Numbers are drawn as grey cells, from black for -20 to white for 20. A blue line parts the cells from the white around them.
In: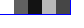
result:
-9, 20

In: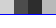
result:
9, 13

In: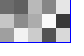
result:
16, 5

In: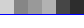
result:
-13, 13

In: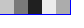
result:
7, 11

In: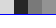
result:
3, 14

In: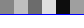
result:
5, 1
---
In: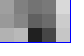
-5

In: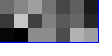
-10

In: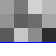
-3

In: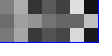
3

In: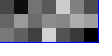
-3

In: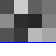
-14

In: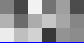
7
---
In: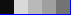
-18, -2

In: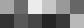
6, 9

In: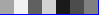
6, 0

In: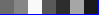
-3, -16

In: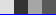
15, -6

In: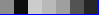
2, -14
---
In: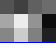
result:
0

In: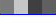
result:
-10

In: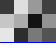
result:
-1

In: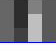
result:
10

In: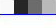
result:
-3

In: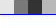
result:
-12

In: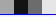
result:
-3
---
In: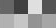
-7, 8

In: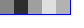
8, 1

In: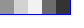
-12, 3

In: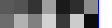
2, -3

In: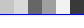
-11, 11

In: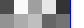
-12, 3
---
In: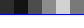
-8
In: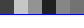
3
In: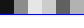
16
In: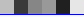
1
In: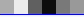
-5
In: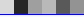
5
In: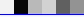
9
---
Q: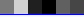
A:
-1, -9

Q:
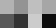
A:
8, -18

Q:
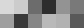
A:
14, -6

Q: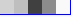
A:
13, 19

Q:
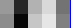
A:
4, 0

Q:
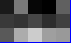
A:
-16, 4

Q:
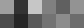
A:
5, -3

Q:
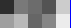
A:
-13, 17

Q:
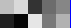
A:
10, 8

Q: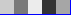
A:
12, 6
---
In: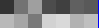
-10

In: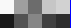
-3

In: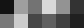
14

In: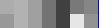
-10

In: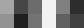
18

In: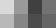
4

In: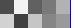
-5

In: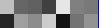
16
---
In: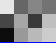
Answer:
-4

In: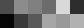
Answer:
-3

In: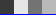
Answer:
16

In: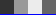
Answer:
4

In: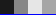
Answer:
1

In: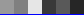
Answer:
-11

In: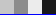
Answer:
2

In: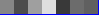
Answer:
-11

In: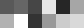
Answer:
16
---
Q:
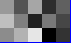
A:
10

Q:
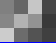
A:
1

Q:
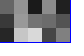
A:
-11

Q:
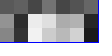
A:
3

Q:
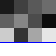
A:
-5

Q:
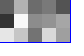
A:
-12

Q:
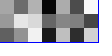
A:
4
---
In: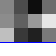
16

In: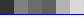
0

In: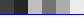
-14

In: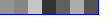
11

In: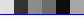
-12

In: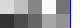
-12

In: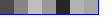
10

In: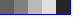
-5
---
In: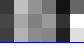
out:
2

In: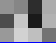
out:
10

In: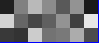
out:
12

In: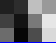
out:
-8

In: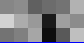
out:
6

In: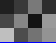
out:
-2
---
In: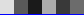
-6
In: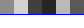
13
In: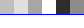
15
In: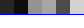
-18
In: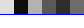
-18
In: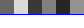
14
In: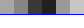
1
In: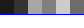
-12
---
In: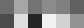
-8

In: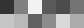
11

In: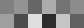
5

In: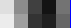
17

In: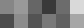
-8

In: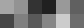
-9

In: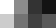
12

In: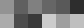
7

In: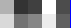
14
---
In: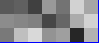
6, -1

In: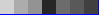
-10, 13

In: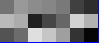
-13, -7

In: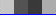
7, 11

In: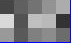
7, 4

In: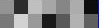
-18, -1

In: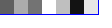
16, -5
